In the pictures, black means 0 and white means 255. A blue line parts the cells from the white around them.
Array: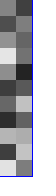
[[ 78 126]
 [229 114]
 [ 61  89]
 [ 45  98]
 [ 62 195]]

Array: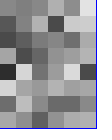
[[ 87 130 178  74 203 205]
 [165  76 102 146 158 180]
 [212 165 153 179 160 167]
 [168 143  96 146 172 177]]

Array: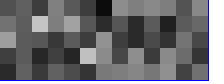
[[114  93 195 126 162  87  44  86  42  91  32  91 104]
 [ 63  91  39  64  37 192 139  71 142  59 138 108  53]]

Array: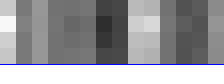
[[248 129 149 116 103 109  45  67 205 215 118  93  83 149]
 [198 120 150 114 116 119  71  73 184 177 114  82  93 139]]

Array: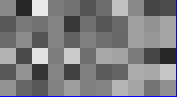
[[ 88 121 114 131  56 112  86 106 160 146 165]
 [179  73 225 124 203 111 169 163 123  70  39]
 [148 102  88 129 157 128 132 180 164 116 144]]

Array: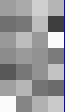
[[112 119 189  62]
 [140 154 146 123]
 [160 183 116 107]]
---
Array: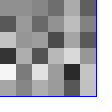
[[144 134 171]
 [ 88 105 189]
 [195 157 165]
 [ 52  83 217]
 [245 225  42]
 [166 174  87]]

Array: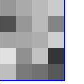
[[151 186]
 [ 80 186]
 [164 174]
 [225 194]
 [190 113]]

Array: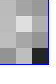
[[187 153]
 [188 175]
 [190 148]
 [147  36]]

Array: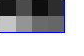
[[ 24  14]
 [197 106]]

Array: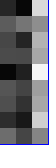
[[ 38 217]
 [ 92 142]
 [ 71 179]
 [ 75 167]
 [  7 245]
 [ 85 158]
 [ 79 167]
 [ 45 207]
 [109 133]]

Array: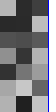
[[182  63]
 [ 41 189]
 [ 81  90]
 [144 179]
 [ 50 156]
 [167 101]
 [178 195]]

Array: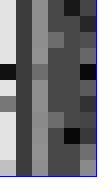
[[227 142  24]
 [227 142  72]
 [227 142  72]
 [227 145  72]
 [ 17 110  72]
 [227 142  72]
 [119 142  72]
 [227 138  72]
 [227 142   8]
 [227 145  72]
 [192 142  72]]

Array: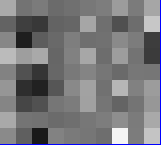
[[170 123 112 125 123]
 [ 99  56 102 111 109]
 [135  93 126 113 124]
 [187 169 129 109 115]
 [130  53 121 118 119]
 [150  33 137 113 129]
 [133  81 124 117 116]
 [169 114 111 125 123]
 [138  25 122 110 124]]

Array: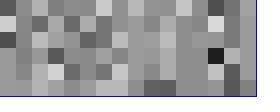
[[ 90 178 140 202 184 145 141 115]
 [206 107 106 117 155 172 135 122]
 [ 79 187 147 117 155 187 151 122]
 [154 152 140 159 155 172 141 177]
 [154 178 107 117 155 172 141  90]
 [154 179 140 184 141  94 141  88]]
